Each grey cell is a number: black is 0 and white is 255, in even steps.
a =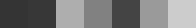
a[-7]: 52
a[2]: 174
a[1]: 55

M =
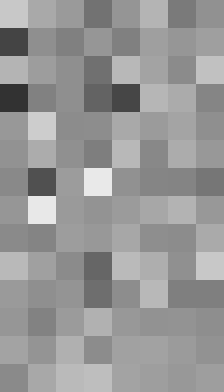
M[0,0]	200
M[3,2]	143
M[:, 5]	[180, 159, 163, 182, 155, 136, 133, 167, 142, 174, 184, 146, 162, 158]
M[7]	[150, 232, 154, 147, 155, 167, 179, 152]
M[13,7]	158
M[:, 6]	[122, 150, 139, 171, 164, 172, 132, 179, 140, 144, 127, 147, 155, 152]
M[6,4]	145
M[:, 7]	[145, 159, 193, 133, 143, 152, 118, 152, 170, 200, 127, 142, 146, 158]
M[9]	[185, 160, 139, 102, 186, 174, 144, 200]
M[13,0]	138
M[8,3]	152
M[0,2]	154
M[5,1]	172
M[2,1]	157
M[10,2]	148
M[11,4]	152
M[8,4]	167
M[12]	[163, 148, 176, 140, 161, 162, 155, 146]
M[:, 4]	[149, 128, 184, 70, 169, 184, 145, 155, 167, 186, 141, 152, 161, 163]
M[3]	[50, 129, 143, 99, 70, 182, 171, 133]
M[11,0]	150
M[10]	[154, 143, 148, 110, 141, 184, 127, 127]
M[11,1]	130

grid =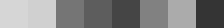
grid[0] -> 214
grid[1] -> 208
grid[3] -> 93
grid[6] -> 171

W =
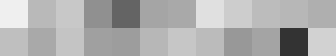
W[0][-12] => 239
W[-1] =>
[191, 169, 196, 160, 157, 183, 198, 187, 152, 164, 51, 210]
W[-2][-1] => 175
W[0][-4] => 205
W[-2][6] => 169

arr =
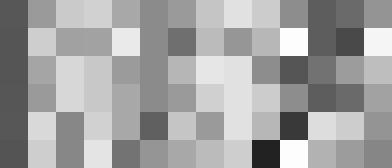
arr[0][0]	87
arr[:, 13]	[148, 245, 190, 162, 148, 134]
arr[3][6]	154
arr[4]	[87, 217, 135, 209, 168, 96, 197, 154, 225, 183, 57, 221, 205, 148]
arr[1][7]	187
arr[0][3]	209
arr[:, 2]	[202, 161, 215, 215, 135, 135]
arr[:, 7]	[197, 187, 230, 208, 154, 187]
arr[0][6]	154
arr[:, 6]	[154, 111, 182, 154, 197, 168]
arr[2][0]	85
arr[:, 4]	[168, 234, 155, 168, 168, 115]
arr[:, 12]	[106, 73, 156, 106, 205, 156]
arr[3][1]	154
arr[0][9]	204
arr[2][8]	225
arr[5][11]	178
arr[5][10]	253
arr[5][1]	206
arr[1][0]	85
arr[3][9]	204
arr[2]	[85, 165, 215, 200, 155, 139, 182, 230, 225, 141, 85, 114, 156, 190]
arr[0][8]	225

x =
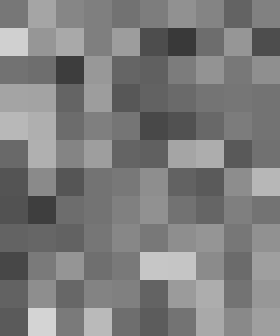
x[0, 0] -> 119
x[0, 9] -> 129
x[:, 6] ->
[145, 57, 124, 106, 81, 165, 98, 114, 142, 197, 155, 115]
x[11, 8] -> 137
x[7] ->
[82, 62, 109, 115, 128, 145, 114, 101, 127, 115]
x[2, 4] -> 101
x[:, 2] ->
[134, 169, 61, 100, 108, 132, 85, 109, 98, 149, 103, 122]
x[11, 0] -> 90
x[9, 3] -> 111
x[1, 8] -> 150
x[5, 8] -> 89
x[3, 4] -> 87
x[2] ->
[114, 110, 61, 152, 101, 96, 124, 147, 120, 143]
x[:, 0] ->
[119, 208, 114, 164, 184, 105, 84, 82, 99, 71, 98, 90]
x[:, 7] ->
[132, 109, 147, 116, 104, 173, 90, 101, 149, 139, 173, 169]
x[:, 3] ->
[127, 127, 152, 157, 127, 158, 115, 115, 118, 111, 131, 186]
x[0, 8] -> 99
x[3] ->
[164, 163, 100, 157, 87, 98, 106, 116, 118, 115]
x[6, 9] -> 183
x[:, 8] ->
[99, 150, 120, 118, 124, 89, 141, 127, 119, 107, 115, 137]
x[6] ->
[84, 138, 85, 115, 120, 142, 98, 90, 141, 183]
